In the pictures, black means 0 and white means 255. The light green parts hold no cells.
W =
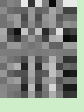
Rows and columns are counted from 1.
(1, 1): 114
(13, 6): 41
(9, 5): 161
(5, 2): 61
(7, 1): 110
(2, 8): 165
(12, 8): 158
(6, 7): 68
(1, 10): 232
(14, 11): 55
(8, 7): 124
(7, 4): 127
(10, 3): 175
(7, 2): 151
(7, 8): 100
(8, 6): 121
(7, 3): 153
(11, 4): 79
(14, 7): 114
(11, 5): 166
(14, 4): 80
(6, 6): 114
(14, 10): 51
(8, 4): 121
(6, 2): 81
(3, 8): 159
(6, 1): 161
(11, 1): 150
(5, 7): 41
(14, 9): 125
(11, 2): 98
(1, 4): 233
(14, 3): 108
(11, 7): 92
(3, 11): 107

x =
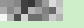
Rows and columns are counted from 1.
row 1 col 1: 150
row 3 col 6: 111
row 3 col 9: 178
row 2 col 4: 65
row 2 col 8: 104
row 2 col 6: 160
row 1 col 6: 111

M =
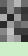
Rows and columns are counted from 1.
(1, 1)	100
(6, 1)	110
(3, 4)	61
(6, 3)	156
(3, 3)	158
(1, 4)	109

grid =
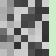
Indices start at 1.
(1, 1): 183
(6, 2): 119
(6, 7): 49
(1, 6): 67
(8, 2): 166
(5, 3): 53
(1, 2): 139
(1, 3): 71
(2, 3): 204
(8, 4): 204
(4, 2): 171
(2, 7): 58
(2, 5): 102
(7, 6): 85
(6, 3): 180
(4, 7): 56

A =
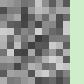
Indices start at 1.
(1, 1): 160
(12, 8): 104
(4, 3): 89
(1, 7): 142
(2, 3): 127
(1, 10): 88
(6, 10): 124
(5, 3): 97
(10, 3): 71
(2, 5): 154
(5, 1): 204
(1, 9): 150
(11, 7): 204
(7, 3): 189
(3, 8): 162
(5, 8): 106
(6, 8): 122
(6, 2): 110
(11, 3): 156
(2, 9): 167
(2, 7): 176
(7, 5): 64
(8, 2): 205
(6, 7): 78
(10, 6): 164
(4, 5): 117
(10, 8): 123
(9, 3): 148
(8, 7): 120
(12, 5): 162
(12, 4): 149
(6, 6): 59
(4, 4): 70

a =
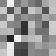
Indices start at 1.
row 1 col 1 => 132
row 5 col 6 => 113
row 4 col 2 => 135
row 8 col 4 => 60
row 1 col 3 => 119
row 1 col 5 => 123
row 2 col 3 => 175
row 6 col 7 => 120
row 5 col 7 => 112
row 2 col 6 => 175
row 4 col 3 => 129
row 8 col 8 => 183
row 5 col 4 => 49
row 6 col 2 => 36
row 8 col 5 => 138
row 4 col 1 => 202
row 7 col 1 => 168
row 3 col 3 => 118
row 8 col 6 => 131
